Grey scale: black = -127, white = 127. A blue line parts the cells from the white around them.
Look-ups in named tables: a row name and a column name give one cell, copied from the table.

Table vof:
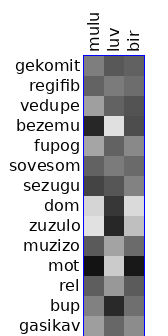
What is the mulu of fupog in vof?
37
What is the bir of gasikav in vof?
12
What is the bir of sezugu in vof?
2
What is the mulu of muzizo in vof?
-37
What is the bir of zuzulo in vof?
63
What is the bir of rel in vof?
-36
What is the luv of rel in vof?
24

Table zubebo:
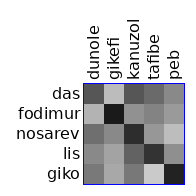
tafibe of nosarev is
23
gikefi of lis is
35
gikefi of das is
60
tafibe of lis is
-76
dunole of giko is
-6
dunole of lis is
9
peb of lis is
15
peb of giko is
-93
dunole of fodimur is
51
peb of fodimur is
26
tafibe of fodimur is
3
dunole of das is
-41
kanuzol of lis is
-29
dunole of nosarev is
-16
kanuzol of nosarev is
-82
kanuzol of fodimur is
17
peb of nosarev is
61
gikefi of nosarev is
9
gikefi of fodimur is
-101
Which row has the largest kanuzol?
fodimur

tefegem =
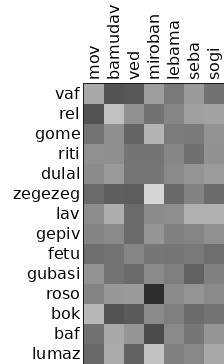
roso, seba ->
20
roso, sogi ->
9
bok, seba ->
-19
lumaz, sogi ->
40
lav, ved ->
-21
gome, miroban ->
52
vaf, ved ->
-39
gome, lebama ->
-4
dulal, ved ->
-10
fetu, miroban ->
-8
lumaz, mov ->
-22
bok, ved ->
-37
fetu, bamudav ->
-12
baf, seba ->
-9
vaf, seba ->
25
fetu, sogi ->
-17
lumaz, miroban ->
66
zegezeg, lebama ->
-22

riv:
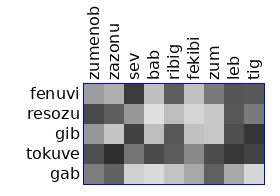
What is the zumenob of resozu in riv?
-55
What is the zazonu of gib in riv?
69
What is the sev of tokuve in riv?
-11
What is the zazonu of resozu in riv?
-33
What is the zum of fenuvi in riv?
-5
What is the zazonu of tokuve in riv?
-81
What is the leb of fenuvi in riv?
-42
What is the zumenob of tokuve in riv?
-48

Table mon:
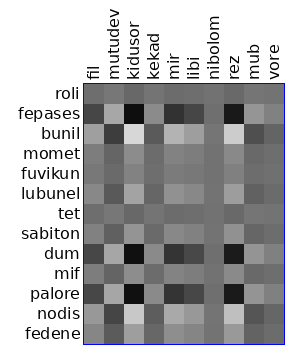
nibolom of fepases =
-16
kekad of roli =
-11
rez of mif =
10
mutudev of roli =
-8
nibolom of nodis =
-11
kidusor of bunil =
87
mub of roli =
-10
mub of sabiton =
-25
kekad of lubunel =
-25
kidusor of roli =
-23
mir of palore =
-75
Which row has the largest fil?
bunil

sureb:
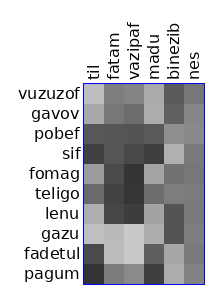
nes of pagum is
3
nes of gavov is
6
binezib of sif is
48
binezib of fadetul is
39
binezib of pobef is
15
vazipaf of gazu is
73
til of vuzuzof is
62
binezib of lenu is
-43

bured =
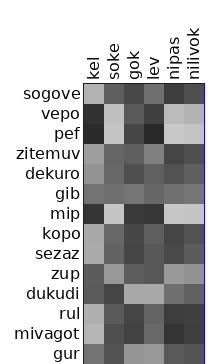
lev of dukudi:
40
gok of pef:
-56
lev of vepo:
-63
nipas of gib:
-15
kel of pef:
-84
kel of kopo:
41
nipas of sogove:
-66
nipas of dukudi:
-16
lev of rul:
-27
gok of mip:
-69
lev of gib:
-25
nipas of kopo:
-58
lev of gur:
24
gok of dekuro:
-48
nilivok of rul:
-63
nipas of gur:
-38
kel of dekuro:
20
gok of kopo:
-56
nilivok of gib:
-9
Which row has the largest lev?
dukudi

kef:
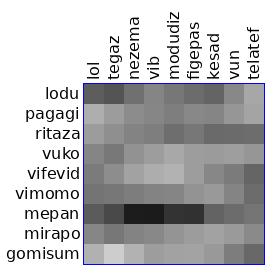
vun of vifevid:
-4
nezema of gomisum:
50
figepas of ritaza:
-8
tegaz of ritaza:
15
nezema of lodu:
-15
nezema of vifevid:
34
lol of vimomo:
-11
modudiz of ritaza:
-17
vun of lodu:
8
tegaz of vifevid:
13
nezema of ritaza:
3
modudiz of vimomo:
5
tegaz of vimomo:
-8

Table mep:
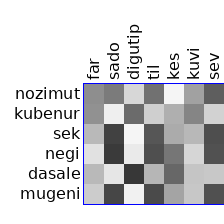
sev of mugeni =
-47
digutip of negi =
106
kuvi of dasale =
69
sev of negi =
-46
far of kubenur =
17
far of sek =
57
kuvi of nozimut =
33
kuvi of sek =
56

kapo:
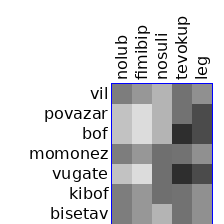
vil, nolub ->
-2
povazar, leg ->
-52
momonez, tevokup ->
-13
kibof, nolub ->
-2
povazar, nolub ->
66
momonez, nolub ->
-2
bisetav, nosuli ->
52
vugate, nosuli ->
-16
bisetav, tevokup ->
-13
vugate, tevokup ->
-81
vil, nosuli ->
52
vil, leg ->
16
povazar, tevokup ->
-13
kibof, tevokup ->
-13
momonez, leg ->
16
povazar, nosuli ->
52
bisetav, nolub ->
-2
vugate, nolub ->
66
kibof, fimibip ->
23

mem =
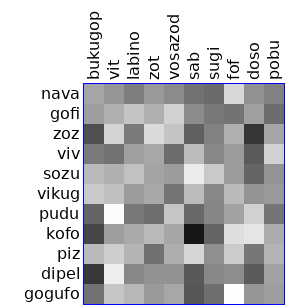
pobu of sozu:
19
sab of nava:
-13
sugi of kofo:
-26
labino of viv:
31
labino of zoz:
-5
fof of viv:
27
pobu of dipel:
34
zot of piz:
-15
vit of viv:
-13

